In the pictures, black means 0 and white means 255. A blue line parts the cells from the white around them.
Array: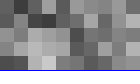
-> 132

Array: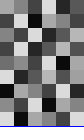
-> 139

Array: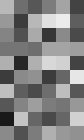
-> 25

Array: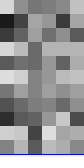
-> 207

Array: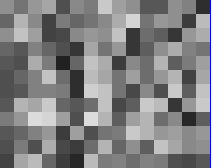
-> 79
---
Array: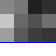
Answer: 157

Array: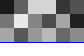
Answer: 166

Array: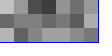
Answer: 181

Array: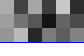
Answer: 150

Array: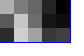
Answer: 43

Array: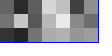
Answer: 51

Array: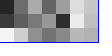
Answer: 244

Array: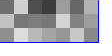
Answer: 143

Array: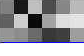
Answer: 149

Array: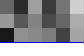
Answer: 24
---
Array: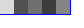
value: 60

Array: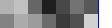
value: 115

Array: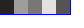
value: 225

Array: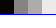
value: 172

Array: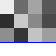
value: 164

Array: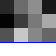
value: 142

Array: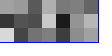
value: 127

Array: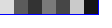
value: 202

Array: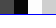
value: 253

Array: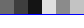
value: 139
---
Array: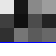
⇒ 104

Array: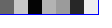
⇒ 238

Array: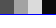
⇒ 12

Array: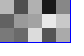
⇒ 170

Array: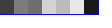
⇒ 25

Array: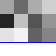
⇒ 133

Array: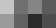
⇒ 77

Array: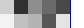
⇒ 228

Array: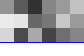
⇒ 134
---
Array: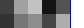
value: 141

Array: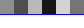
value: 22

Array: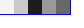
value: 28

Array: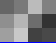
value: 200

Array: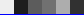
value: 113

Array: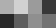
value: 94

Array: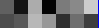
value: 46

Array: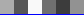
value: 111
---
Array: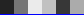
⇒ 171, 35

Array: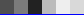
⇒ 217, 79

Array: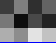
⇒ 99, 174

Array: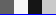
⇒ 202, 98

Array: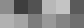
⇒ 90, 178

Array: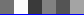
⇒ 164, 114

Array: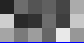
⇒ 171, 165

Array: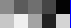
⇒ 3, 199

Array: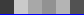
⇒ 82, 59
